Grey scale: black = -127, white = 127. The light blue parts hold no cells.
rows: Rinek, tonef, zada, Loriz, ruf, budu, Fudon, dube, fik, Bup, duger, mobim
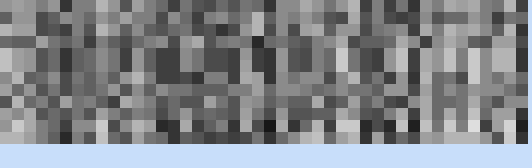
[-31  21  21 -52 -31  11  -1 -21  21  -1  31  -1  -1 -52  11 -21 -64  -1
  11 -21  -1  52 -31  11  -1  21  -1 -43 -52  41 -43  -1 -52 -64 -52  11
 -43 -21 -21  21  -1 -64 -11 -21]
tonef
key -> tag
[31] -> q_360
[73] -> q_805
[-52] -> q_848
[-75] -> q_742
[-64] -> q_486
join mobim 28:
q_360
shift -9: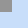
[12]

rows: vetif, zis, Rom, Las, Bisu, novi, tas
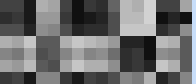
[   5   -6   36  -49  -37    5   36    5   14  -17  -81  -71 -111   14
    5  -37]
Bisu
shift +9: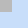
[67]
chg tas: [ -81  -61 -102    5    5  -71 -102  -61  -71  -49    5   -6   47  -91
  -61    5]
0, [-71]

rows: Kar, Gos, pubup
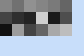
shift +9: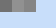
[-5 26 14]
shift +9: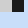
[ 88 -92]
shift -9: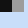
[-119   19]
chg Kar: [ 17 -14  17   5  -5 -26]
0, [5]
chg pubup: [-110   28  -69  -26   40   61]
2, [-59]
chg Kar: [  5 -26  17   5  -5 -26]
1, [-14]
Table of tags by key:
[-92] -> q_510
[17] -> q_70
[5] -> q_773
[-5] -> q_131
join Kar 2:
q_70

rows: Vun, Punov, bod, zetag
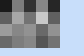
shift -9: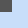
[-51]
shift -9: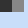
[-86  -2]
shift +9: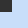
[-68]

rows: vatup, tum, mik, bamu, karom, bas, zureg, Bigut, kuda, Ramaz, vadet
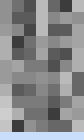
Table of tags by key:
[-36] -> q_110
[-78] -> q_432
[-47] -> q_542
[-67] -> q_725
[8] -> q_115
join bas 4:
q_542
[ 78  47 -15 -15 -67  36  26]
Ramaz
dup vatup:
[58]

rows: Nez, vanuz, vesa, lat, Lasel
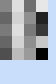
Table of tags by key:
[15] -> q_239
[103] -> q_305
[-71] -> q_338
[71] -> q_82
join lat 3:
q_82
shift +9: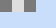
[  4 103   4]
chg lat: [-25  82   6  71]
2, [15]
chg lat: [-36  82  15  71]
0, [-25]
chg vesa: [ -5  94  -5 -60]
3, [-71]

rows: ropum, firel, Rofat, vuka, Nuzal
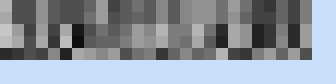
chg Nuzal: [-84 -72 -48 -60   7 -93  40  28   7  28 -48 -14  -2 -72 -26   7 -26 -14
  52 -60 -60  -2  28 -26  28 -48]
20, [-72]
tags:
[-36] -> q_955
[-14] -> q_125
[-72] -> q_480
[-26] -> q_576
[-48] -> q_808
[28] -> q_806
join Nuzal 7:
q_806
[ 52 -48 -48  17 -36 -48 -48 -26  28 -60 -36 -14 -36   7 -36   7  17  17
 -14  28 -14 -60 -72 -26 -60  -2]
ropum

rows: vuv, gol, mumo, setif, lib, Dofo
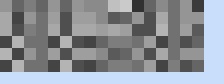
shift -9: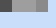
[-57  21  21   1]
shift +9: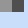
[ 30 -39]
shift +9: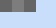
[-17   7 -17]
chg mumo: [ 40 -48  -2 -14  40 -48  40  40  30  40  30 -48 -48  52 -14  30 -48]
16, [-37]
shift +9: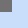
[-5]
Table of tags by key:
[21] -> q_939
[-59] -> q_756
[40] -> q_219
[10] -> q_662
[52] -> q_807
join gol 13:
q_219

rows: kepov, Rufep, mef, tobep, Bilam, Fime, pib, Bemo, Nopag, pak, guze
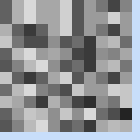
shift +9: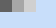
[-21  48  89]
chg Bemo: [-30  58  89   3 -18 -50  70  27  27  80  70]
0, [-18]
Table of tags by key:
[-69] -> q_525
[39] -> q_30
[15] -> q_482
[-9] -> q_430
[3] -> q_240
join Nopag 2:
q_430
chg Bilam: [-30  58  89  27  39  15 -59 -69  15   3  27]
10, [39]

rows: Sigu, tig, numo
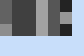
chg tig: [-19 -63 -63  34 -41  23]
0, [-29]
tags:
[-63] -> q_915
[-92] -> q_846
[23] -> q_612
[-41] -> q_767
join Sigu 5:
q_846

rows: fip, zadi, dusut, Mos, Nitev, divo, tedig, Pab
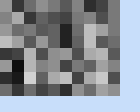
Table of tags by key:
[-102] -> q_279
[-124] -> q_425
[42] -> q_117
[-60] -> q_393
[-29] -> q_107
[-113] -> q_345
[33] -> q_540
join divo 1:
q_345
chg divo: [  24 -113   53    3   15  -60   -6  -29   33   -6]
9, [3]

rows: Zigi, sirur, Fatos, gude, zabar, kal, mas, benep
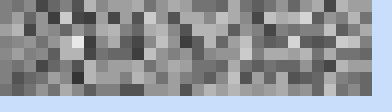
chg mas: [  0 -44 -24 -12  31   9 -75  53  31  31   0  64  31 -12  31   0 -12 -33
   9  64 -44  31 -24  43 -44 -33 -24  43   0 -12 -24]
11, [53]
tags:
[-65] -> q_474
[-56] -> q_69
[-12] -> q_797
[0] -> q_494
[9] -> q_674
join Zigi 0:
q_494
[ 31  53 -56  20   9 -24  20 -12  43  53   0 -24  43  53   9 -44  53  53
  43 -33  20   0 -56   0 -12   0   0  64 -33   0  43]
Fatos
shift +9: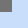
[-3]
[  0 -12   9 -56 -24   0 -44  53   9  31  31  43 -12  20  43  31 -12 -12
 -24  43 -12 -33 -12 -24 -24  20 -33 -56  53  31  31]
kal
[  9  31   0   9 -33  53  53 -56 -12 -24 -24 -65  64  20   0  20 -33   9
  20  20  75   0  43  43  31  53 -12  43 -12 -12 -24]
zabar
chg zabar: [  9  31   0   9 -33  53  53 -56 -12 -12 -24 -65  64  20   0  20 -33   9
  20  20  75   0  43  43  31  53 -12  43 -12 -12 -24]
9, [-24]

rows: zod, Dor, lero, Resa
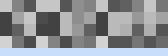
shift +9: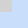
[91]
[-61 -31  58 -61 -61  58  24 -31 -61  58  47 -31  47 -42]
lero
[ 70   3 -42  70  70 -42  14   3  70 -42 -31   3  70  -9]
zod
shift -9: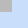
[49]

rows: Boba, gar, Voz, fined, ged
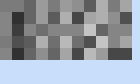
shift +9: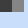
[-57  14]
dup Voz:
[5]
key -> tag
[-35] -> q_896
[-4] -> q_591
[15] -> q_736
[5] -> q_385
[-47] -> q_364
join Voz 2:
q_385
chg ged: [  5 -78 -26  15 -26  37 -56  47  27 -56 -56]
7, [57]
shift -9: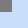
[-13]
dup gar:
[47]
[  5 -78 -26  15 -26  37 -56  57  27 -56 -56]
ged

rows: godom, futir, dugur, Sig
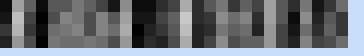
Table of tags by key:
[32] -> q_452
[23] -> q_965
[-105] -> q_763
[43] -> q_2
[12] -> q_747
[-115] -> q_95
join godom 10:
q_747
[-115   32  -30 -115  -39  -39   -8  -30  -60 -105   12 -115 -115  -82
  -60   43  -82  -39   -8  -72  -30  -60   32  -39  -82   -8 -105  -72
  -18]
godom
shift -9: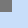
[-17]
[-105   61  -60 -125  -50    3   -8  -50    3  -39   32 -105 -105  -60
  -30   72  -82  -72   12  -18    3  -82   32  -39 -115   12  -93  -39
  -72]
futir
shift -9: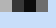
[  43  -81 -124  -27]
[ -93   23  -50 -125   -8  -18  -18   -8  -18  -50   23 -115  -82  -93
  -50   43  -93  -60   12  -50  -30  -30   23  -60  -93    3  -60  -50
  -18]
Sig

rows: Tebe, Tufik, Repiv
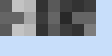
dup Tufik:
[-26]
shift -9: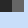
[-96 -35]
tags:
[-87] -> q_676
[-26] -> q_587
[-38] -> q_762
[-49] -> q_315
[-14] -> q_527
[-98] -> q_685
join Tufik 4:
q_587
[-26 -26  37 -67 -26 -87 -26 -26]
Tufik
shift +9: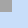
[46]

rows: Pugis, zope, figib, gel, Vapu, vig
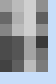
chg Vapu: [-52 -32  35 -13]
1, [-42]
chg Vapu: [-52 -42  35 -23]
3, [-13]
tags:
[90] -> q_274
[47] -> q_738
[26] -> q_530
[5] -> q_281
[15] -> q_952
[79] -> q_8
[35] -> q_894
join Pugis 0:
q_894
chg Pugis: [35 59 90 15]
2, [79]
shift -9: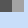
[-51  26]

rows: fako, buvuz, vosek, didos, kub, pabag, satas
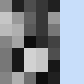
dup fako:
[-95]
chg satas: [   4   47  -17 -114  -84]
4, [-95]
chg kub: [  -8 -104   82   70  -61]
4, [-49]
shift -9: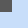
[-47]
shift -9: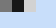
[ -17 -113   73]
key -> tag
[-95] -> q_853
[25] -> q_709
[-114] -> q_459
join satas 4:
q_853

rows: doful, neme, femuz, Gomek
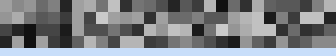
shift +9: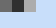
[-11 -70  53]
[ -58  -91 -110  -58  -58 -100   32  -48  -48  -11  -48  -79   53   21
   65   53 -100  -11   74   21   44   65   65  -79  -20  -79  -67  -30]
femuz
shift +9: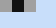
[  41 -101   41]

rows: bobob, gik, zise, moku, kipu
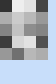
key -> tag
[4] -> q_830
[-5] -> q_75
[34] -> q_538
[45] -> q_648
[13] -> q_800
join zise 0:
q_830
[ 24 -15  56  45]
kipu
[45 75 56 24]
gik
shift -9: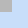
[47]
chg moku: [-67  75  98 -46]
1, [87]
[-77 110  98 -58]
bobob

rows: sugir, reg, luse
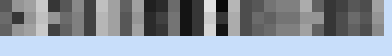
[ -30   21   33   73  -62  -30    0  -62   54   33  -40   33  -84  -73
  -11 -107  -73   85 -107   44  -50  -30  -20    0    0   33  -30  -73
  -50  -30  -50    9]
luse
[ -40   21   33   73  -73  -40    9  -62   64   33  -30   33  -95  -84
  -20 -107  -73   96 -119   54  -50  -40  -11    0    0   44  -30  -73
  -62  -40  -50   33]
sugir
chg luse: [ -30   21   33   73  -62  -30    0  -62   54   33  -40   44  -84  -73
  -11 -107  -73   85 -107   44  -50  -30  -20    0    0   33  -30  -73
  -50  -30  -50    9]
11, [33]
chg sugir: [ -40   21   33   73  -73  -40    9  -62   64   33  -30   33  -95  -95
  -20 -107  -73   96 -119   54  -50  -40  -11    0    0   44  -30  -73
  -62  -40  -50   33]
13, [-84]
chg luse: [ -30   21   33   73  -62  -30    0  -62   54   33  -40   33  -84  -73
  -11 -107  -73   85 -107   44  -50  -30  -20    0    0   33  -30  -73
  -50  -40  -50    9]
29, [-30]

